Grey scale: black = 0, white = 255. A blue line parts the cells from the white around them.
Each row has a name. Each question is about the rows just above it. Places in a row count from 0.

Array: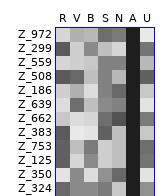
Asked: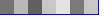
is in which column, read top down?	U
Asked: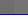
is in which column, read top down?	U
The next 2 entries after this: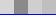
[ 30 116]
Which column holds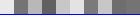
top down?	U

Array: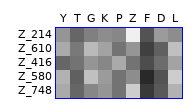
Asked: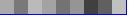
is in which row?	Z_610
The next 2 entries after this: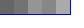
[115  77]
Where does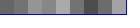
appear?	Z_416
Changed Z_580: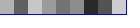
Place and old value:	2, [192]
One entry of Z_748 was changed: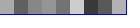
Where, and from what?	1, [102]
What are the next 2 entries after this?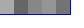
[205  57]

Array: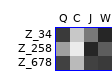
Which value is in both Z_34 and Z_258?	[38]
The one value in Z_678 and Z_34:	[58]
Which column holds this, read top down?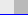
C

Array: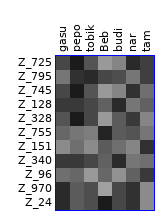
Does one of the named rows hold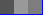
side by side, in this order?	no
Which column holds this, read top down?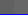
Beb
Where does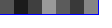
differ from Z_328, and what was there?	2, [71]
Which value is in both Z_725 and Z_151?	[133]
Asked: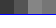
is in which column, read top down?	nar
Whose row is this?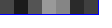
Z_725
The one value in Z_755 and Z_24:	[91]

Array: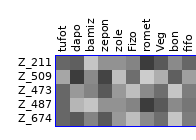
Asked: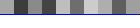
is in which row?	Z_509
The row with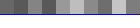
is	Z_674
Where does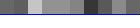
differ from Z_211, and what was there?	6, [60]
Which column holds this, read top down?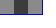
romet
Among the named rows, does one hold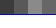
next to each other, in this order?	yes

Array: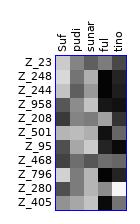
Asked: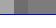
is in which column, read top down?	pudi
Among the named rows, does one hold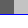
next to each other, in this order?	no
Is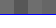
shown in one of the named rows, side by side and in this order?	yes
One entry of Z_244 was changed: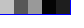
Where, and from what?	1, [95]
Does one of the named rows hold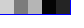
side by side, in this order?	yes
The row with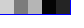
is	Z_796
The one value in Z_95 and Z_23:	[203]

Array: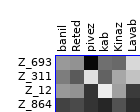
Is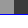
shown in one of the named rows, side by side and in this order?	no
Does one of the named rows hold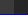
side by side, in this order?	no
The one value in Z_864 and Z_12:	[52]

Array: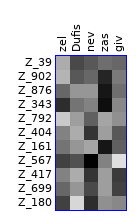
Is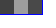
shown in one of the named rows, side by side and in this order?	no
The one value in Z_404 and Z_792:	[158]
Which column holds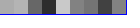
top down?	zel
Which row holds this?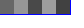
Z_699
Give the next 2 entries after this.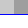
[ 96 165]
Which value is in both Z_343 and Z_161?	[116]

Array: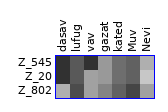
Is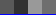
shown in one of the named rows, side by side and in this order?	yes
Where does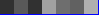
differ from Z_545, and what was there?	3, [153]
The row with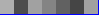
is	Z_802
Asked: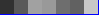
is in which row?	Z_20

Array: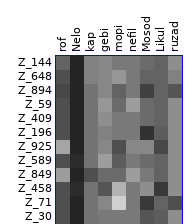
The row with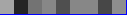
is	Z_925
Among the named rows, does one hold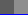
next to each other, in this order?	yes
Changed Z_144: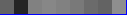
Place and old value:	4, [121]
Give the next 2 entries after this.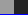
[ 79 107]
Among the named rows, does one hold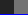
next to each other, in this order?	yes
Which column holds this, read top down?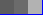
mopi

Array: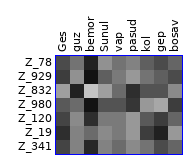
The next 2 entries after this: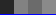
[115  75]
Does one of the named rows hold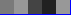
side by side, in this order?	no

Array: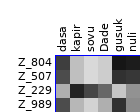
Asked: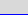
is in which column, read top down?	sovu
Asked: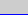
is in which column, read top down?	Dade
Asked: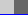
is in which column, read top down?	Dade
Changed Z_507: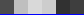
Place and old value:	5, [55]
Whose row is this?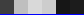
Z_804
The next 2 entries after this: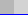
[175  49]

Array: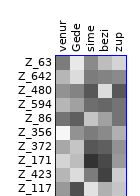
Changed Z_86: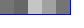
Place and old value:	1, [95]
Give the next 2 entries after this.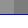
[138 176]
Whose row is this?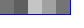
Z_86

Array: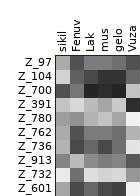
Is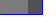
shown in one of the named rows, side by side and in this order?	no
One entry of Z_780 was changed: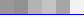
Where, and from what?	0, [158]
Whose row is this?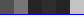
Z_700
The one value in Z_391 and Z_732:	[216]
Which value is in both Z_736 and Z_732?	[111]

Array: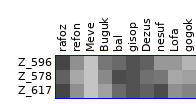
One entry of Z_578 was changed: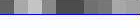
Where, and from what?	5, [82]
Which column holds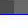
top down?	bal
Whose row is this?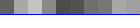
Z_578
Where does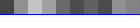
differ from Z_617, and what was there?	5, [82]
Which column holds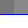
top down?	Buguk

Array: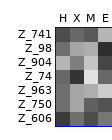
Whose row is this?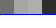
Z_98
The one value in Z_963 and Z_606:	[111]

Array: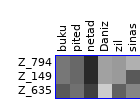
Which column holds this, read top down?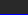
netad
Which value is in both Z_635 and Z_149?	[89]
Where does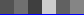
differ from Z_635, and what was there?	0, [89]

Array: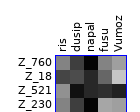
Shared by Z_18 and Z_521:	[40]
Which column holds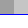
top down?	Vumoz
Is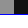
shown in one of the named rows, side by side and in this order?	yes

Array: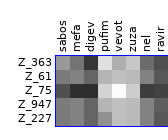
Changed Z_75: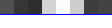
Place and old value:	1, [46]
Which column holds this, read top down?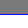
sabos
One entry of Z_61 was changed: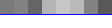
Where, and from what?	4, [192]
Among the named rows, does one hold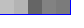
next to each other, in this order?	no
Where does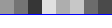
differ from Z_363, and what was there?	7, [80]
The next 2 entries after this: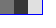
[174 199]

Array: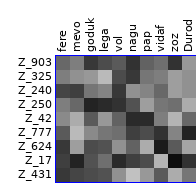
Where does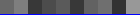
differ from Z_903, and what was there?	5, [50]
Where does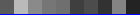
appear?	Z_777
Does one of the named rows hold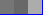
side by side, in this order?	no

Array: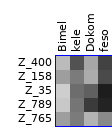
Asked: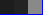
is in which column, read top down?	feso
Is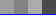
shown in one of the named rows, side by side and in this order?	no
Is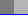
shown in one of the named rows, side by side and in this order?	yes
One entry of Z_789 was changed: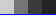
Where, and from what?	0, [200]

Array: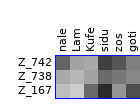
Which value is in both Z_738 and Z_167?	[106]
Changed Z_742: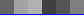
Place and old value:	2, [169]
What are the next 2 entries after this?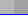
[106 120]
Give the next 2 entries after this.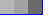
[120 134]

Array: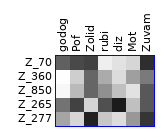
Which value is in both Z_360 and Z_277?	[220]
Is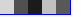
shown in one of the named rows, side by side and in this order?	yes
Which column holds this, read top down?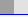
Mot

